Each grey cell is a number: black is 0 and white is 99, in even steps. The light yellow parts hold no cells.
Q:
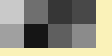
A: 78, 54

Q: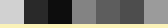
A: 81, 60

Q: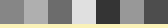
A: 52, 30

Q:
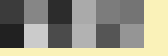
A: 23, 58

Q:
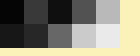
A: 2, 91

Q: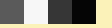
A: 35, 2

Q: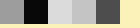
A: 61, 30
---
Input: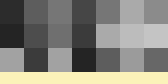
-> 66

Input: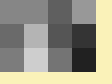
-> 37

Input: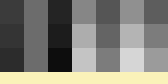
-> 56

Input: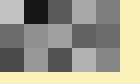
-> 65

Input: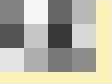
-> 40

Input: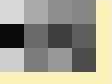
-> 55

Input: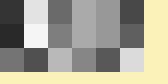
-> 59
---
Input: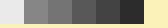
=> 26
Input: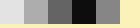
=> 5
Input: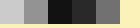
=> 16
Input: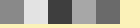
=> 65
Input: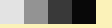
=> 22
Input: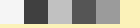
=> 33
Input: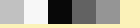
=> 38
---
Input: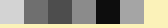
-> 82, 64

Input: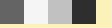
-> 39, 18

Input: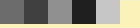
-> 42, 77

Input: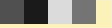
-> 31, 45

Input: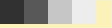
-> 19, 92

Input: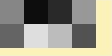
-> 52, 32

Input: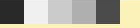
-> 16, 29
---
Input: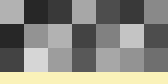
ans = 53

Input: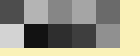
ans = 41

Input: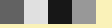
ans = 59

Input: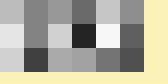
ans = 55

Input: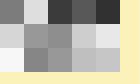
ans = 19

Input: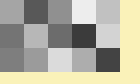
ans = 75

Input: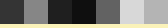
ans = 70

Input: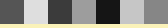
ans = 52
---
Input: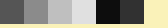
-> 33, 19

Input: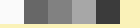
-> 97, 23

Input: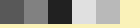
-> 34, 72

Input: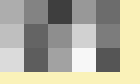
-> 67, 33

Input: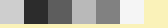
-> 80, 95

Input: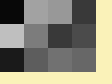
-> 3, 40
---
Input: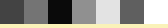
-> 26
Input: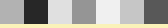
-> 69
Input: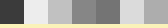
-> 23
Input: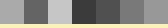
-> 66
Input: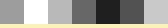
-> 61
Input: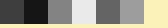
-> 24
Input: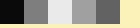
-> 4
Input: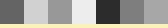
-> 39
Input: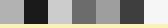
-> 69
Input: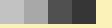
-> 75
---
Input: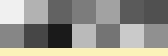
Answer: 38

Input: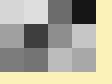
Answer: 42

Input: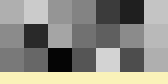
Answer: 58

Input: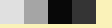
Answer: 3

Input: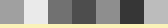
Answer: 44

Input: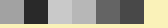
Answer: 78

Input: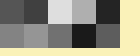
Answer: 86

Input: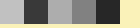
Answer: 67

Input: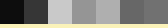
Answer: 78

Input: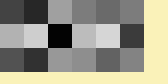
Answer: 62
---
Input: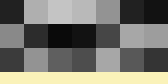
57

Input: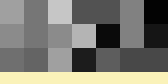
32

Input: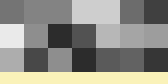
80

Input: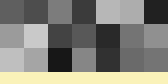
71

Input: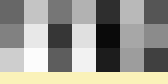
18

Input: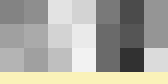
47
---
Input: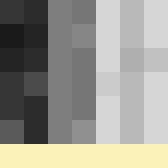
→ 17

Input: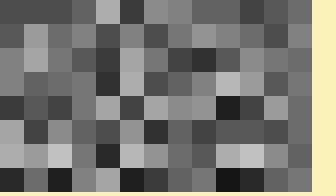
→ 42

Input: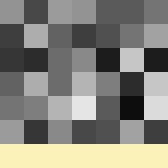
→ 21

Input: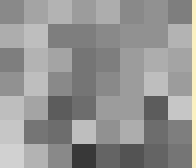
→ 70

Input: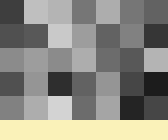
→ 67
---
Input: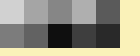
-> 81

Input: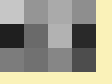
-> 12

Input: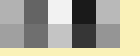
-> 69

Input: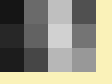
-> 15

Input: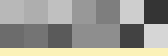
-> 71

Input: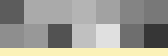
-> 36

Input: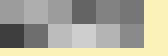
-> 60

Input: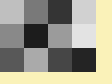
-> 53
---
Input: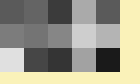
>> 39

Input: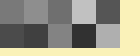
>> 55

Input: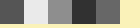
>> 91

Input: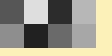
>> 86

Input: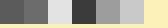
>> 42

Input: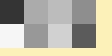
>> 66

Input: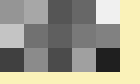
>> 65

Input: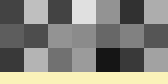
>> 74
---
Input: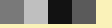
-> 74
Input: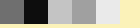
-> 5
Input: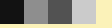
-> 55
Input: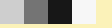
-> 45
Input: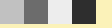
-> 42
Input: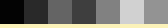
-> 16
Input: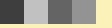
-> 75
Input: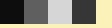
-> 37
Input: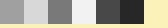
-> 84
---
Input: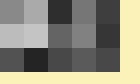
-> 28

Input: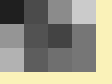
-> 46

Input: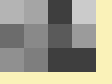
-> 24

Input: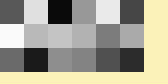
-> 17

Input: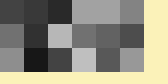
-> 59

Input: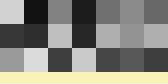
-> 24

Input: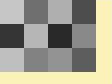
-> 36

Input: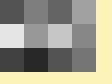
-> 45

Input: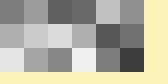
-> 24

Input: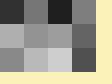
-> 31
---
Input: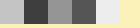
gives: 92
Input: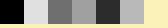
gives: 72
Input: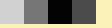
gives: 29
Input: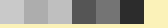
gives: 17
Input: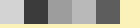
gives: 36
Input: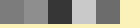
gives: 42
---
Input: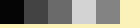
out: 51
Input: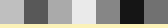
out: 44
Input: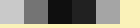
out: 64
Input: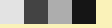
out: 8
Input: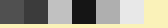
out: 90
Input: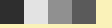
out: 35
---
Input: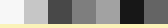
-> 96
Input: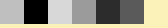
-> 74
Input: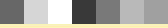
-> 40
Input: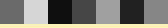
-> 41
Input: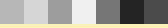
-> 71
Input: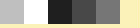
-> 74
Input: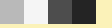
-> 72
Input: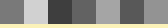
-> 47
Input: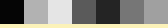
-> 2
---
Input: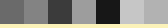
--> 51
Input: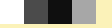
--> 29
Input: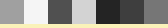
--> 95
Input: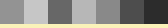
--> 77
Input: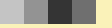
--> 57
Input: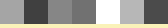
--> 25
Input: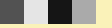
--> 89
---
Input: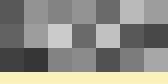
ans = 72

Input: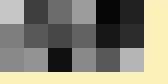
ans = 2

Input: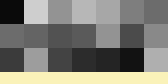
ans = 49

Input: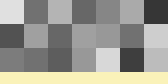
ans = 66

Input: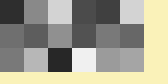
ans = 25

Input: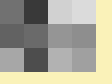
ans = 81

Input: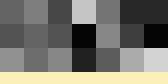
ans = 16

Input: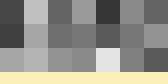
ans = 53
